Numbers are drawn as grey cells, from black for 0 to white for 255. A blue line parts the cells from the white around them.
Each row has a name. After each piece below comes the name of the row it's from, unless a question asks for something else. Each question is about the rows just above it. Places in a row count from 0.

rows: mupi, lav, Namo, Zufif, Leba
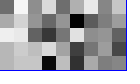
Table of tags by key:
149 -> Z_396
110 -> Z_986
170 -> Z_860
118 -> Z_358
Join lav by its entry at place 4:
Z_396
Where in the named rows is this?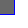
lav, 3
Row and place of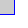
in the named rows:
Zufif, 1
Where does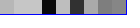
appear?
Leba

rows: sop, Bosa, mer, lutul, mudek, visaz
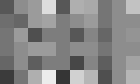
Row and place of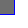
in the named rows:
Bosa, 0
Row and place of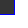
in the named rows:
visaz, 4
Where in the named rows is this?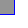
mer, 9

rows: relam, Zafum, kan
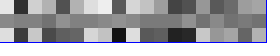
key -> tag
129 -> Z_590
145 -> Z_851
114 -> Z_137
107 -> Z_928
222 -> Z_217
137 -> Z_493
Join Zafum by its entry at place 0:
Z_493
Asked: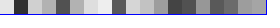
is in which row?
relam
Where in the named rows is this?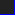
kan, 12
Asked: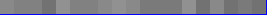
Zafum

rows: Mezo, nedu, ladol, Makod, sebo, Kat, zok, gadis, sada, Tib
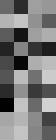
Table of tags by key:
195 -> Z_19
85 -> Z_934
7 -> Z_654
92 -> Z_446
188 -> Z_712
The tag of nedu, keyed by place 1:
Z_19
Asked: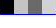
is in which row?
gadis
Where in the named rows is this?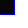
sebo, 1
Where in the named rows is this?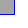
sada, 0
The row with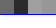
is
Mezo

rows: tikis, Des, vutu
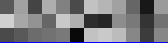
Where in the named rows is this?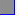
Des, 8
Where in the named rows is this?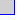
Des, 0

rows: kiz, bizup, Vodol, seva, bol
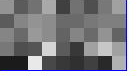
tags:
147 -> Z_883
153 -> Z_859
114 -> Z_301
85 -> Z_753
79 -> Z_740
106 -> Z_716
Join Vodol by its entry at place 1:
Z_716
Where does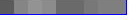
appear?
bizup
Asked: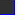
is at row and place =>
bol, 5

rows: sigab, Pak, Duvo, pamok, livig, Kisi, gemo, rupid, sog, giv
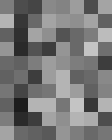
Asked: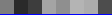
sog
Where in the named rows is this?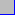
Duvo, 7
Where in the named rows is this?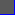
giv, 3
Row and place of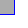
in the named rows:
sog, 6

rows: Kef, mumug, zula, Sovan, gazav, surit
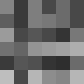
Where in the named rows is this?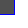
gazav, 2
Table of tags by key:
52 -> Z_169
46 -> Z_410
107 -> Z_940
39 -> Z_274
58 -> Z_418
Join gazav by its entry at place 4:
Z_410

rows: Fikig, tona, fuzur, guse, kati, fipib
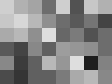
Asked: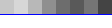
tona
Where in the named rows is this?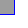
guse, 4
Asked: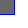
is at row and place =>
fuzur, 4
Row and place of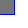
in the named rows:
tona, 6
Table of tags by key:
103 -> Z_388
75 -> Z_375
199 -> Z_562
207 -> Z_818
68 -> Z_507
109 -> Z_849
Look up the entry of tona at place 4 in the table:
Z_849

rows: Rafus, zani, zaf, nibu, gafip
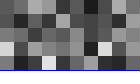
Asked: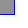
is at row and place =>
nibu, 5
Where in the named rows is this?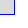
nibu, 7
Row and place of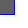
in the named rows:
zani, 2

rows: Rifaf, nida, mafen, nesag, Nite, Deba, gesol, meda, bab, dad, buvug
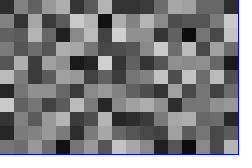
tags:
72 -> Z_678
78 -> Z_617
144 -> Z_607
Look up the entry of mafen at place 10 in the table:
Z_607
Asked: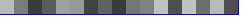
Deba

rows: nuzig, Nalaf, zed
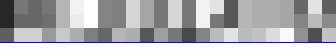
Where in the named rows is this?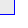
Nalaf, 5
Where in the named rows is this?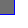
Nalaf, 3

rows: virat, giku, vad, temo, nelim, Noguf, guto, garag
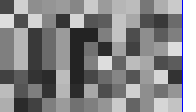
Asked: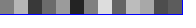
nelim
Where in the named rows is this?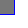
virat, 10
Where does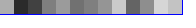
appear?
garag
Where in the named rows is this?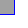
temo, 8

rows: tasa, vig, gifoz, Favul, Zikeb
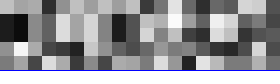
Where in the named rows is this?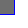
Zikeb, 19
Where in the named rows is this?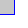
Favul, 6
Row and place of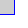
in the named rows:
tasa, 18
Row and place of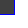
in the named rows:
gifoz, 13
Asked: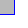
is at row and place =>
Zikeb, 15
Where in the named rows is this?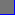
tasa, 11
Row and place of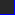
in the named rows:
Favul, 16

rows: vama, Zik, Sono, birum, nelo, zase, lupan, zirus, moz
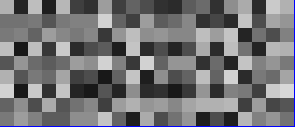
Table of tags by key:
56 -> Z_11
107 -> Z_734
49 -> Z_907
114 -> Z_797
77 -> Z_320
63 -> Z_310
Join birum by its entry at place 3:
Z_11
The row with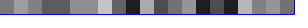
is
moz

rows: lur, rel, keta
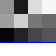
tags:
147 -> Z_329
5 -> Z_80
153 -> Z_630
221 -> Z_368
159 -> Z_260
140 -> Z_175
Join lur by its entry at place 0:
Z_329
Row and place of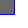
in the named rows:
rel, 3
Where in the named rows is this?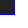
keta, 1

